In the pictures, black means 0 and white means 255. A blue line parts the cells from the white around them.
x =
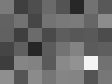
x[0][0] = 123
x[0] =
[123, 63, 78, 106, 83, 39, 114, 88]
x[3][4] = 115
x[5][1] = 85
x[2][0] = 97
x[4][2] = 130
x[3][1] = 95
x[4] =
[61, 133, 130, 90, 137, 146, 244, 113]
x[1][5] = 123
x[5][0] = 143
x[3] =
[69, 95, 38, 92, 115, 131, 91, 94]

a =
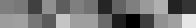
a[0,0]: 126
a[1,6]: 159
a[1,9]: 0
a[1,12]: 160
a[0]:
[126, 120, 64, 144, 93, 127, 114, 37, 99, 127, 154, 176, 34, 52]
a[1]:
[157, 160, 119, 91, 197, 159, 159, 106, 29, 0, 61, 145, 160, 230]

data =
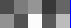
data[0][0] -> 76
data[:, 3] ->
[56, 89]
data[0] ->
[76, 124, 149, 56, 101]
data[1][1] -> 82

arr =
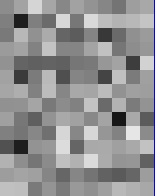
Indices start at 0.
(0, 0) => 140
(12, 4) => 102
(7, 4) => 140
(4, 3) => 99
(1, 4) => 216
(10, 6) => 169
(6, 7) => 187
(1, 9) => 184
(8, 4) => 169
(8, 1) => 119
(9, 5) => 135
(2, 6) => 132
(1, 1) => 30
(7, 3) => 121
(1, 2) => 127
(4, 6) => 121
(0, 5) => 162
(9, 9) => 230
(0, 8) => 116
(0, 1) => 163
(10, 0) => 81
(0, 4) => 135
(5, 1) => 59
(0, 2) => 213
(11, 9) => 150
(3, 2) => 130
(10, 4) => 220
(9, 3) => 112
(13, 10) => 168
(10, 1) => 30
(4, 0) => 146
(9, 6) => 215
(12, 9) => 102
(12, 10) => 157

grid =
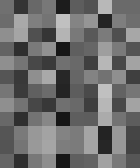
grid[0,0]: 112
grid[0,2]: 104
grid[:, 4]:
[28, 192, 180, 22, 112, 39, 36, 112, 22, 131, 125, 23]
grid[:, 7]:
[184, 35, 123, 158, 183, 114, 192, 183, 171, 35, 38, 162]
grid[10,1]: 117
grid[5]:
[85, 57, 143, 169, 39, 102, 131, 114, 143, 63]
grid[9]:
[85, 122, 152, 163, 131, 123, 165, 35, 152, 69]
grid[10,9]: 66
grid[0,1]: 52
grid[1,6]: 149
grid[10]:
[84, 117, 153, 165, 125, 123, 164, 38, 152, 66]
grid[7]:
[143, 115, 71, 56, 112, 105, 62, 183, 72, 163]
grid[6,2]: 96
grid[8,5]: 94
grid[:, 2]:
[104, 127, 80, 122, 72, 143, 96, 71, 115, 152, 153, 120]
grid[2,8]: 79
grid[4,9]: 163
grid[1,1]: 169
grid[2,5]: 121
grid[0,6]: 82
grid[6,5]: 93
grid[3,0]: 99

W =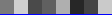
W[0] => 122
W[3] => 96
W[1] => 208

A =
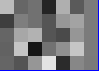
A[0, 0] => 188
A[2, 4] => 74
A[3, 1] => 197
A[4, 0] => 101
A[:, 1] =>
[102, 126, 167, 197, 84]
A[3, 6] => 123
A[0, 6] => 123
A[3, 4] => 144
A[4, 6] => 122
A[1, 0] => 62
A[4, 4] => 43

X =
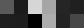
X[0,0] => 89
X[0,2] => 214
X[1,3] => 173
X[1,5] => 71

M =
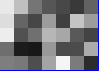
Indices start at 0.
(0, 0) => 232
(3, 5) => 76
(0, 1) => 191
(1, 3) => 156
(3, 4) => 75
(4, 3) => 164
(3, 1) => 28
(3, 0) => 110
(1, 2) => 70
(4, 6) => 44
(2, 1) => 81

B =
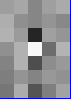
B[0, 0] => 158
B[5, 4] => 145
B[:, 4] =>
[170, 136, 149, 179, 153, 145, 162]
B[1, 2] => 134
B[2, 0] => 178
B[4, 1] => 177
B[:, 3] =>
[159, 148, 160, 109, 141, 152, 127]
